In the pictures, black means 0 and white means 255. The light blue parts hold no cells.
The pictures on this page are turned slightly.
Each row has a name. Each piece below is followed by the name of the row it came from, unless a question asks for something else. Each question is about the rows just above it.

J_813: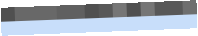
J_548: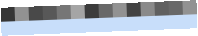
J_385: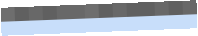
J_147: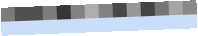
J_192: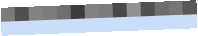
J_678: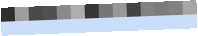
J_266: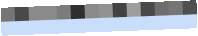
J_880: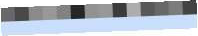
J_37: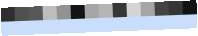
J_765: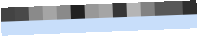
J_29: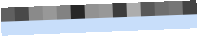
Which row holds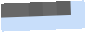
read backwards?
J_385
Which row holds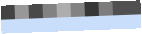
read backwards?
J_147
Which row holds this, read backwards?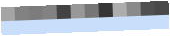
J_678
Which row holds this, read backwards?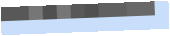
J_813
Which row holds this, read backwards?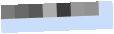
J_880
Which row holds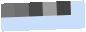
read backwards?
J_266

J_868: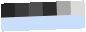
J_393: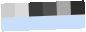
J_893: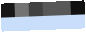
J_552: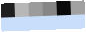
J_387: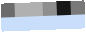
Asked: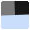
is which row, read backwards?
J_387
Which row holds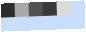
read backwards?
J_393
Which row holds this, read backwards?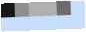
J_387
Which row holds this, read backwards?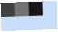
J_893

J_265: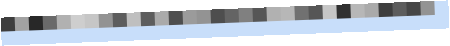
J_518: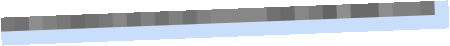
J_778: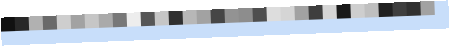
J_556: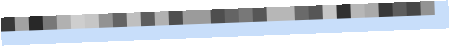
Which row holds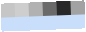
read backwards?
J_265
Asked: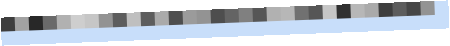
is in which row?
J_265
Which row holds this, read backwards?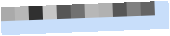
J_265

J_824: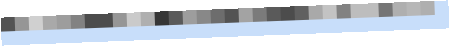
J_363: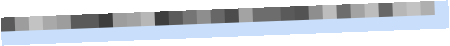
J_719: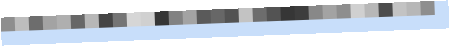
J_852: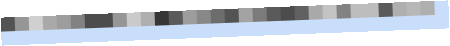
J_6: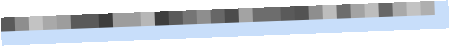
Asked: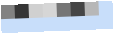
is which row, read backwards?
J_719
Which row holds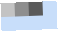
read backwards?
J_6
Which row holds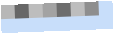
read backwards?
J_363

